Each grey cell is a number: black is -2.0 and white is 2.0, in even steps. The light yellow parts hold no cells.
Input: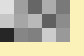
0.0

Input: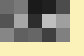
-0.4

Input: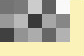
0.7

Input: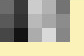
0.7

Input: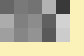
0.3

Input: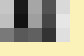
-0.5
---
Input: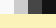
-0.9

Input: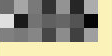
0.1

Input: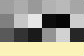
-1.6

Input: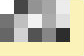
-0.7

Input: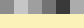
0.5

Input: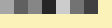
0.1

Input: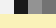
0.3

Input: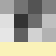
1.3
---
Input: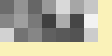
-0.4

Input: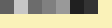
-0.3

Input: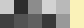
0.2

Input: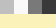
-0.1

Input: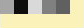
1.4

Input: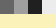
-1.5
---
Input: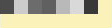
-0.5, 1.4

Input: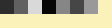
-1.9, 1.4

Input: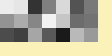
1.8, 1.8

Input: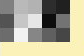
1.6, 1.8

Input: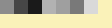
0.8, 1.4

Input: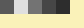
-0.2, 1.5
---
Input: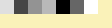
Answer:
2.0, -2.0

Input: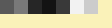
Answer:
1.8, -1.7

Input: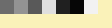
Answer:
1.8, -1.9

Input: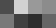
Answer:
1.3, -1.3

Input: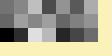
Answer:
1.5, -2.0

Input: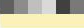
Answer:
1.4, -1.0

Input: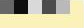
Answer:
1.4, -1.8

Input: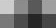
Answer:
1.2, -1.4

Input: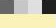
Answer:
1.5, -1.5
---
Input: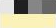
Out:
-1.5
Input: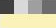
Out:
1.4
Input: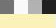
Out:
1.9
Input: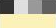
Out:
1.5
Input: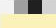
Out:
0.5
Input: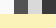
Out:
-0.7
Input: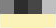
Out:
-1.3
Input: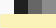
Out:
-1.5
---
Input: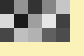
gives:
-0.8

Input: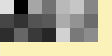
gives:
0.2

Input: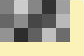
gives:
-0.3

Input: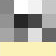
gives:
-0.4

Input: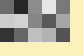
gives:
-0.7

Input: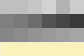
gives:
0.6

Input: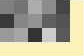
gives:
-0.6

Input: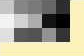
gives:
-1.2

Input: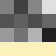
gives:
-1.5

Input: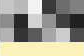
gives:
-0.8
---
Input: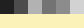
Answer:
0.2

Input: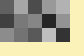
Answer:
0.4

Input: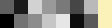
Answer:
-0.9

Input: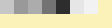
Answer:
1.6

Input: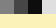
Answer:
-1.8

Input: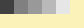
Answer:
0.9

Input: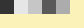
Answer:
-0.6

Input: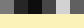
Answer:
1.3

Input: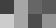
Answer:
-0.4

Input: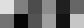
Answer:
-1.5
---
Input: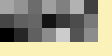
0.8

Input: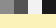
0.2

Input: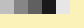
1.0

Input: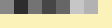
0.8

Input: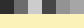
0.6

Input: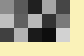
1.0

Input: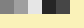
0.5

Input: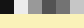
1.1

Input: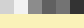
1.3

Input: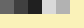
0.8
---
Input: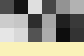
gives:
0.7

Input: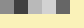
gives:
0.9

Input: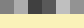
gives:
-0.6

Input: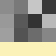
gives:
-0.7

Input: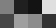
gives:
0.5

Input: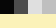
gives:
-0.8

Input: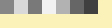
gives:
0.8
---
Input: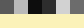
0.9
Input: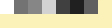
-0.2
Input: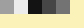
1.7
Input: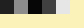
0.2
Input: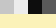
1.7
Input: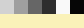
0.5
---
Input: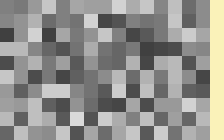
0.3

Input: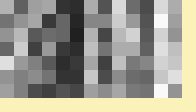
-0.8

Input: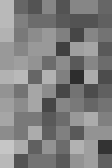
-0.2

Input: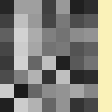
0.8

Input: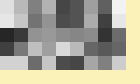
-0.3

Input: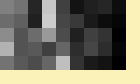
-0.8

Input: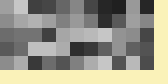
-1.1
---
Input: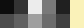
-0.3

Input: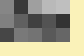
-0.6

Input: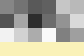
0.0

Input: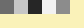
1.8

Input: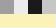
-1.6

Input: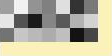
-1.7

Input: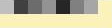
0.0

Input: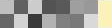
-0.1
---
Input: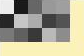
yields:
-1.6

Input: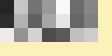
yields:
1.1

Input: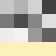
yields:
0.8

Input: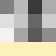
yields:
0.9

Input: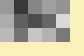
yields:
-1.1

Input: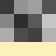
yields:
0.3

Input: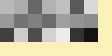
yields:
0.7

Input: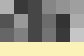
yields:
-1.1
